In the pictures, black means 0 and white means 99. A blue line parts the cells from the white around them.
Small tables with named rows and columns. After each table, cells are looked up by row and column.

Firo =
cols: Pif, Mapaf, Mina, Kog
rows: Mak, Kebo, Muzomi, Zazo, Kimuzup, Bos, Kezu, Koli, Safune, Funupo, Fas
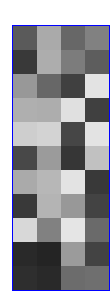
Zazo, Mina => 87
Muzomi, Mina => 25
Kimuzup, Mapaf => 82
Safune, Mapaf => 50
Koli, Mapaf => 70
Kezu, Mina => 88
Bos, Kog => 75
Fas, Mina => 42
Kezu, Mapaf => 71
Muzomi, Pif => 59
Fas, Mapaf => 16
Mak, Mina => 40
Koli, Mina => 59
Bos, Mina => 21
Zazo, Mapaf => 67

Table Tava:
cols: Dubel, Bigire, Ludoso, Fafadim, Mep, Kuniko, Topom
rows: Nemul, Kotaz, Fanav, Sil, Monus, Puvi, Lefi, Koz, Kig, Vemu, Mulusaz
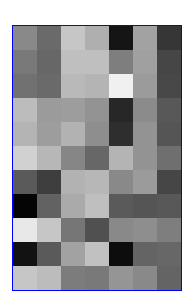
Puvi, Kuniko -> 57
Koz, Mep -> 35
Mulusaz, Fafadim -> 47
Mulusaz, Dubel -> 77
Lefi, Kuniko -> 60
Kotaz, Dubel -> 47
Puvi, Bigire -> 71
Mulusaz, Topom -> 39
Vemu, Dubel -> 7
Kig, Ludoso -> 46
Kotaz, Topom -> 27
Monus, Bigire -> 61
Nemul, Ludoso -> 77
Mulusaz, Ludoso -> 48

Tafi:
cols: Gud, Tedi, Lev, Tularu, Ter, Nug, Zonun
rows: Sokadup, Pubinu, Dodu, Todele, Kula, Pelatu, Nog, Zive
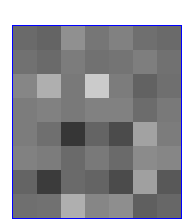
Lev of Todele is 47
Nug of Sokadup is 43
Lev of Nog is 41
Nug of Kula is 63
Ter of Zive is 55
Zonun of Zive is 40
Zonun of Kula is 48
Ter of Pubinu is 45
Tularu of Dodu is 79
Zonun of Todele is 47
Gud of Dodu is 52
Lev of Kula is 21
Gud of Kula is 48
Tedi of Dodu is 68
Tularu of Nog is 39
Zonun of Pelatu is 52
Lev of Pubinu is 48
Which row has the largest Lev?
Zive

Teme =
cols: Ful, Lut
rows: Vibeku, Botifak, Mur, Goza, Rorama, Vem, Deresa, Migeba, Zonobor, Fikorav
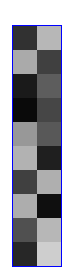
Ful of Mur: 10
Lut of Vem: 12
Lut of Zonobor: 71
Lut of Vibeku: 71
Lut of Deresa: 68
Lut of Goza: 27
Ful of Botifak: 66
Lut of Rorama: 34

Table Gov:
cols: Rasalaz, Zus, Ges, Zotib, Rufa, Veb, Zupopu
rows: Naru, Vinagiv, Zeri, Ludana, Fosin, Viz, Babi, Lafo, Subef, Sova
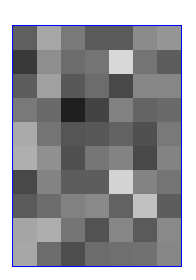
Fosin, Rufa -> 38
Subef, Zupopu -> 53
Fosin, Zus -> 45
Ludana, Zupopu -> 41
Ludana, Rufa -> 50
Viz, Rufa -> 51
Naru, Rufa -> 35
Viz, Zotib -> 46
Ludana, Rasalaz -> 47
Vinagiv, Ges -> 42
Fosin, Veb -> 31
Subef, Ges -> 45
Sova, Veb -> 44
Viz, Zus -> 56
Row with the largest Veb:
Lafo

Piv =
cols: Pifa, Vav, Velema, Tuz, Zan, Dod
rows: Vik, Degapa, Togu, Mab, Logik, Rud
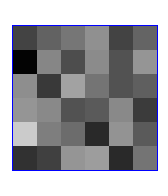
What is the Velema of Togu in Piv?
63
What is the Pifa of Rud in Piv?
19
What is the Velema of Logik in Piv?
42
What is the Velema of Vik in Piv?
46
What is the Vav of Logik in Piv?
49
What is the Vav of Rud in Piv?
25
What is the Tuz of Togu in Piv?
45
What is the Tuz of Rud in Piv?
61
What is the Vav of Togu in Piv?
22

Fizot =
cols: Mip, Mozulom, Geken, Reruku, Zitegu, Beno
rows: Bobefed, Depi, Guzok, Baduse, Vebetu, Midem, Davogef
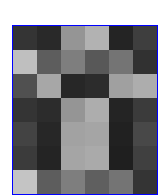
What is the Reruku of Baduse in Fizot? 67
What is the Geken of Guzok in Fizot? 15
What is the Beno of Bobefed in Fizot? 24
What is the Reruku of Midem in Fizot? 66
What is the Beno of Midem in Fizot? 25
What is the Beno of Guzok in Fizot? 67
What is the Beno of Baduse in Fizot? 23
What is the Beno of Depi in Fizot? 19
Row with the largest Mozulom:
Guzok

